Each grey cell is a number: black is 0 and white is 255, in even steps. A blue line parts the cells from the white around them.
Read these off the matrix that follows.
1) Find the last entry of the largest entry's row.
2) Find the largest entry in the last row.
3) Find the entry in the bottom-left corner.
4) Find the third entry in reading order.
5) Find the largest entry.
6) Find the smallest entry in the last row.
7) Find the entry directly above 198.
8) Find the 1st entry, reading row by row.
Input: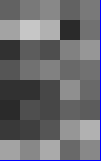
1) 113
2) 170
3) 163
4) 136
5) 198
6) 105
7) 121
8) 98

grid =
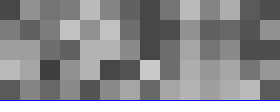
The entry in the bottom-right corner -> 90
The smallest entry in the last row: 83
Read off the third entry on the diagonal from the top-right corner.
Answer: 138
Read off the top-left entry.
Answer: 71
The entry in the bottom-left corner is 90
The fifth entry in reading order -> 186
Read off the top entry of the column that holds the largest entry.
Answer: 71
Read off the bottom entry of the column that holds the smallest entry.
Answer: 103
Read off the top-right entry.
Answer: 77
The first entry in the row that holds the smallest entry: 186
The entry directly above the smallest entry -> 110
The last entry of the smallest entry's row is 151
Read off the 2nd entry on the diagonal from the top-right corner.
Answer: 83
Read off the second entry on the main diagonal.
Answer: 97
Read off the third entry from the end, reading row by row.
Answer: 173
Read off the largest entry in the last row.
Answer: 186
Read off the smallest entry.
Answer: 63
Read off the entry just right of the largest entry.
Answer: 110
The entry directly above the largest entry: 71
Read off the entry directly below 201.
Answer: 103

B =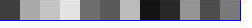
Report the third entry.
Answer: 196
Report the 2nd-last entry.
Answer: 77
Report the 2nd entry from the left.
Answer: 170

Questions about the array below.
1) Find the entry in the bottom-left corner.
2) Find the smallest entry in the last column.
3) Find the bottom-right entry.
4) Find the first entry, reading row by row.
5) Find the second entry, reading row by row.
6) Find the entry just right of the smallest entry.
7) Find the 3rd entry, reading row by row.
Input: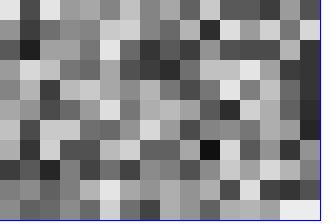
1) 139
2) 38
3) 236
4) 228
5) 75
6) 215
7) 228

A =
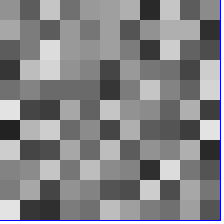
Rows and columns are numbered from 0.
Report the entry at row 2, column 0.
92
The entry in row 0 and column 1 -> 92
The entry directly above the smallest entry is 227
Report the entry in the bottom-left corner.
227
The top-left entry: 146
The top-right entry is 139
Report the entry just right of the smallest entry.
182
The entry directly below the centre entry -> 69
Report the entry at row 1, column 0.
167
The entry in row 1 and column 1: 124
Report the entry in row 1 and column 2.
92
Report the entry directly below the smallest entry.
205
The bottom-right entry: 84
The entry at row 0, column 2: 197
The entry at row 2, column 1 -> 124
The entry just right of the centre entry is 146

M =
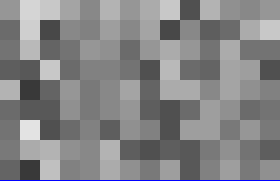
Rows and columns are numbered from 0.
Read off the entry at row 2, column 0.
115
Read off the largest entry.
227
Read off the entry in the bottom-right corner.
144
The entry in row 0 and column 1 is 213
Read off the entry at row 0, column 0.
150
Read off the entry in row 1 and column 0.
107
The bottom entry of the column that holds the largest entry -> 57
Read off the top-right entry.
150
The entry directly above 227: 88
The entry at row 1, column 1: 207
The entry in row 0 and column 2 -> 200
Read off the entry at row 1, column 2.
72
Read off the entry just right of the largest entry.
80
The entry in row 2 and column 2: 100
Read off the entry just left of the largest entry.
115
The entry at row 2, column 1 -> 185

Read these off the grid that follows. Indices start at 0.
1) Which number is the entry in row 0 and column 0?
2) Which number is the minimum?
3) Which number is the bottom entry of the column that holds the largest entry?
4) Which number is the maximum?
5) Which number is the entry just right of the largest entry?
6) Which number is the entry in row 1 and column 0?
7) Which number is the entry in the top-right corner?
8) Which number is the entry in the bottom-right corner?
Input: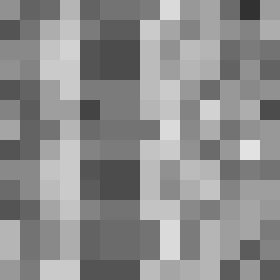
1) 145
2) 49
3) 152
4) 226
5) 152
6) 84
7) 158
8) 92

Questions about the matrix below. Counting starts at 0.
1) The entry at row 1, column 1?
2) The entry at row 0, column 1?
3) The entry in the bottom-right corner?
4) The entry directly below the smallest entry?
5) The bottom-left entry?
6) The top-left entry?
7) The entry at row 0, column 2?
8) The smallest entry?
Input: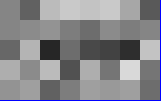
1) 139
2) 97
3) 109
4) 187
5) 147
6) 133
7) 187
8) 38
